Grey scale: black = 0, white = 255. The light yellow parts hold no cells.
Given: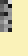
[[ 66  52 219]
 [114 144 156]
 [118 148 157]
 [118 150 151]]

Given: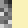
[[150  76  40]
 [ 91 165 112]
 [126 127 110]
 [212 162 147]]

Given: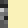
[[ 61  79]
 [201 127]
 [135  32]
 [ 88  93]]

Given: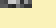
[[ 83  72 199 204 158  51 155  88]]

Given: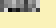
[[ 93 143 147 188 126 155  60 160 134 204]
 [ 91 219   5  57  22  94  70  97 172  57]]

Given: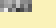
[[141 165 178 149 200 141 139 125]
 [167 236 104 159  55  77 124  95]]

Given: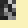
[[ 41  39 194  71]
 [ 46 166  35  99]
 [ 32  28 150 135]]

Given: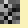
[[ 88 206  91  92 102]
 [160 164  80  14  34]
 [130   8 181  72  50]]
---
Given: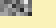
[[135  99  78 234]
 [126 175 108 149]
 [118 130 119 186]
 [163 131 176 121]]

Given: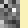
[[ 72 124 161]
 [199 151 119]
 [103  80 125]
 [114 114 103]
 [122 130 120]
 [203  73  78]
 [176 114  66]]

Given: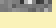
[[143 137 123 176 133  66  90]
 [122 139 121 118 115 122 130]
 [122 128 140 129  97 111 134]]

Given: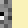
[[168 138]
 [137 133]
 [142  84]
 [  5 112]
 [246  55]
 [ 89 119]
 [148 127]]

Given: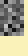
[[146 158  89]
 [ 88 111  96]
 [114 180  65]
 [136 117 109]
 [ 75 134  82]
 [104 151  82]
 [ 83  14 155]
 [ 59 111  77]
 [139  99 126]]

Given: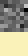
[[ 72 114  93 121]
 [103  71 107 196]
 [108 141 136   3]
 [ 86 136  85  89]
 [127  88 133 125]
 [ 89 122 106  84]
 [156 101 151  81]
 [121  91 115 149]]

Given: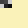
[[ 63 206]
 [209  14]]

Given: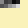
[[136  73  32]
 [ 83 150 218]]

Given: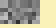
[[163 105 146 115 130]
 [164 105 147 115 130]
 [ 98 154 111 144 129]
 [142  70 129 103  73]
 [186  95 139 138 112]
 [126 170  49 165 163]]
